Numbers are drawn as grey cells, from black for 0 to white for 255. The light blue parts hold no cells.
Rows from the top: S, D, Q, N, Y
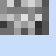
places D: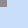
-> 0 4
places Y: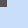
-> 3 6

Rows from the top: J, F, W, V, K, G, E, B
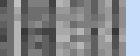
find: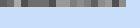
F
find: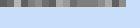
V

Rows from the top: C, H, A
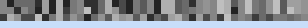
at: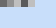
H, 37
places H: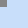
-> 0 1 3 11 21 28 30 34
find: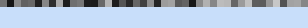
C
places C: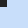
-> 1 7 9 16 18 22

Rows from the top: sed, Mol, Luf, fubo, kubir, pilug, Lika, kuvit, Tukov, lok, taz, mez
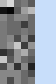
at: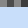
pilug, 1
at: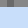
Luf, 0
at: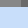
taz, 0
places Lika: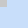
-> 2
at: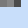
pilug, 0
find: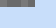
kubir

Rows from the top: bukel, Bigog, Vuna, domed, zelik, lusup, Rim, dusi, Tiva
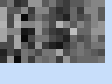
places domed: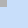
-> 0 2 8
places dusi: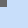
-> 4 10 12
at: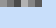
domed, 5
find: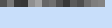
bukel
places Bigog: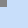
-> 3 5 6 12 13
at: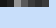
zelik, 3

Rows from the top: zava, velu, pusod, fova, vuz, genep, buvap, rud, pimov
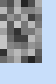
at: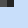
pimov, 3
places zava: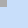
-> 5

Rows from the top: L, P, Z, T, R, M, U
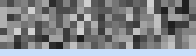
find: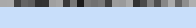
M
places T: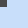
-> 5 14 18 23
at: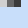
Z, 12
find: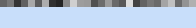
U

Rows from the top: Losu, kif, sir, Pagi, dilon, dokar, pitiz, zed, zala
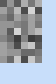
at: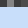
dokar, 2
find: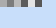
kif
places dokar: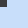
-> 2 4
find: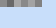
sir

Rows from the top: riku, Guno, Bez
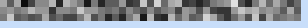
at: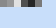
riku, 31
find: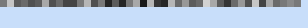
Bez
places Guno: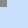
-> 0 3 8 9 18 21 24 27 37 39
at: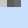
Bez, 1

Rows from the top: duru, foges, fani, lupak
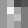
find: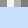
foges
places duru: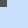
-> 3
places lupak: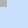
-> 1
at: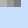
lupak, 1

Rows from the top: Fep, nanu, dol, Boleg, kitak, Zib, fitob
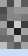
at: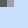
fitob, 2
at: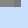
dol, 1
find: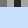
kitak

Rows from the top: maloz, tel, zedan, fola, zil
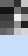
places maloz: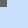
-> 0 1
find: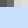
zil
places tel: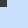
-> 3
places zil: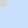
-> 3

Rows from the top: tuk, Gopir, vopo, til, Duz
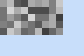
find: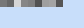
til
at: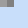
vopo, 1
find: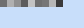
vopo
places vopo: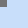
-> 0 5 6

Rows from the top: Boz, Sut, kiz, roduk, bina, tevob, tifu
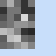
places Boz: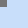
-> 0 4
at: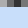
Boz, 1
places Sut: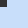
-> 0 3 4

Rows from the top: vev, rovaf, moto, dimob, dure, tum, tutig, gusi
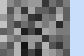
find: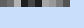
gusi
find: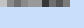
vev
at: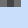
dimob, 1
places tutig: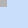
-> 2 6

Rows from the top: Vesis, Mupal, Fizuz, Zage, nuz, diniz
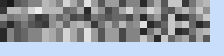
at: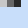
Zage, 26
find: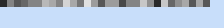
diniz
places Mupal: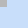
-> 1 2 6 7 8 13 22 26
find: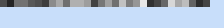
Zage
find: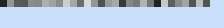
diniz

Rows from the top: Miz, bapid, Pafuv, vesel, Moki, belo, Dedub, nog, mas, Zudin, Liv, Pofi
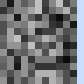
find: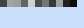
Dedub
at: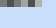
Pofi, 2
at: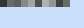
nog, 1
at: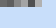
nog, 2
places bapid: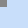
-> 2 3 8
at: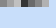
bapid, 3

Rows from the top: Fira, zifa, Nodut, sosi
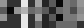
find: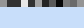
Fira
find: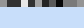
Nodut
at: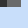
sosi, 7
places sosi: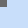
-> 5 8 9 10
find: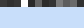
sosi

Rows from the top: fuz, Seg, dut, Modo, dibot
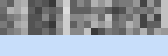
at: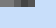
Seg, 13
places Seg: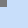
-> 13 14 20

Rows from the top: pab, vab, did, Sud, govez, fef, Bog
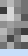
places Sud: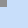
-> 0 2 3
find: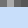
Bog
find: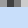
fef
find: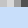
did
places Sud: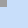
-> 1

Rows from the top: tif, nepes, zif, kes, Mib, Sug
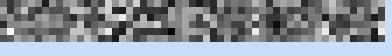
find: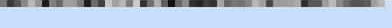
tif
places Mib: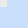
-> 15 36 46 54
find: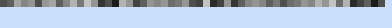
Sug
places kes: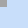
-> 19 21 26 43
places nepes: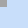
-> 0 12 24 26 27 28 53

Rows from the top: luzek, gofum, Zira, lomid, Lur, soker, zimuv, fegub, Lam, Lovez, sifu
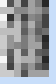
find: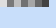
lomid
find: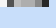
Lam
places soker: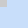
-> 0
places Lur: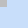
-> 0 1 2
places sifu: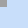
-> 4 5 6

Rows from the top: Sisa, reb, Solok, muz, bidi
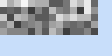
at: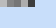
reb, 7
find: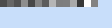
reb
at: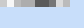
Sisa, 2
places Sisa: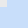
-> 0 12

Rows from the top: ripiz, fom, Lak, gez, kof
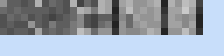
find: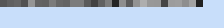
gez
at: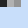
ripiz, 23
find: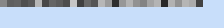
ripiz
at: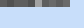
kof, 0
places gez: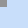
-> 4 17 19 21 22
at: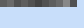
Lak, 2
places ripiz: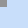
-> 0 19 20 25

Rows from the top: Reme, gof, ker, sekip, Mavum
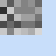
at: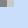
Mavum, 1
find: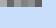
Reme
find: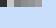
gof

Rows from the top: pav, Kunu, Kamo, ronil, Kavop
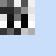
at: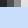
Kunu, 1
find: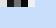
Kamo
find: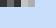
Kavop
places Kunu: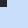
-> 0 1
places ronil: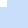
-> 0 2 4
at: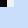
Kamo, 3
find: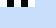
ronil

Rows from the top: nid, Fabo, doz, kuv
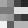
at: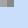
nid, 0
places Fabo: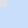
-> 2 3

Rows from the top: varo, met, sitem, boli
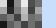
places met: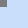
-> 2
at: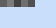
boli, 1
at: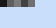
boli, 0

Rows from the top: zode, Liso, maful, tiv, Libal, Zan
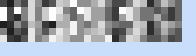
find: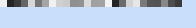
Zan
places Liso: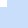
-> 0 2 7 11 17
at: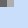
Libal, 22

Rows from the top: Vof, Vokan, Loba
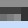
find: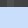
Vokan
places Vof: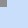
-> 0 1 2 3
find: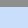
Vof
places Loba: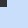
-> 3
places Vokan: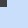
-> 0 1 2

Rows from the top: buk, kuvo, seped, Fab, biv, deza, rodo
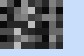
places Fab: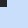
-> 1 2 3 5 8
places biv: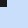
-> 5 6
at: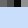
deza, 4
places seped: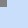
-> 3 6 7

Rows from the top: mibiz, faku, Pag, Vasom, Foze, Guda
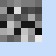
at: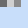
Guda, 2
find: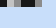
Vasom
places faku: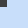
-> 3 5
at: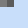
Guda, 0
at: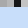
Foze, 0
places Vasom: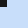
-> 0 3 4

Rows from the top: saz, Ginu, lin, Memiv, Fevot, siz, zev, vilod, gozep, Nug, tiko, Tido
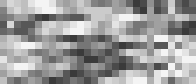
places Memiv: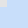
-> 10 12 16
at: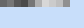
tiko, 12
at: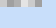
Memiv, 13
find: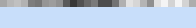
tiko

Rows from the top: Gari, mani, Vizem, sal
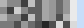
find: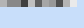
Vizem
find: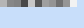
Gari
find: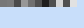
sal
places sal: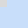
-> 8 10
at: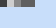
mani, 1

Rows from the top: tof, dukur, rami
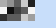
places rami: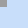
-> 4
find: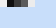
dukur
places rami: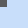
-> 1 2
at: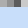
tof, 0
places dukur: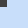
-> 2

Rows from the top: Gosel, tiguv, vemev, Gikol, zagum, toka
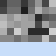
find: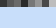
Gosel
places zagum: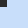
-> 4 5 6
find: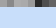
vemev
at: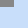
toka, 0
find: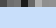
tiguv
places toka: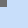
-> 2 4 5 7

